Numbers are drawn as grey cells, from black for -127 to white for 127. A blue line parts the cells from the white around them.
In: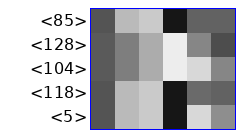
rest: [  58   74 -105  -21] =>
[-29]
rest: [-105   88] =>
[14]

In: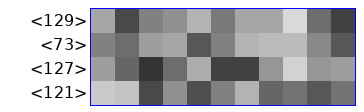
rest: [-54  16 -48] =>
[  1  51 -25 -12 -40 -12]
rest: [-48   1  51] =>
[-25 -12 -40 -12]

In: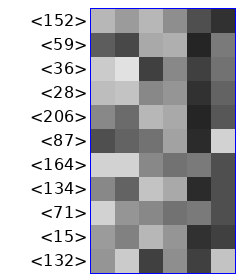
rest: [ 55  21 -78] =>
[-63]
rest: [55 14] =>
[-48 -78]
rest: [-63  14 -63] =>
[67]
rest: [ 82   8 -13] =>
[ -5 -48]

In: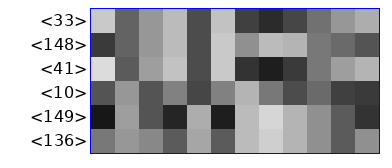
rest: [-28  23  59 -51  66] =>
[-63 -84 -57 -14  23  45]
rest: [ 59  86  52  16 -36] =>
[-76]
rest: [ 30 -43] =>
[-90  45 -97  59  86  52  16 -36 -76]

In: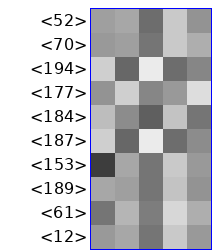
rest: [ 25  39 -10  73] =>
[25]
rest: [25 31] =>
[-10  73  46]

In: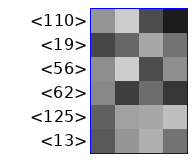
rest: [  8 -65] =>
[-18 -73]
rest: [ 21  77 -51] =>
[-100]

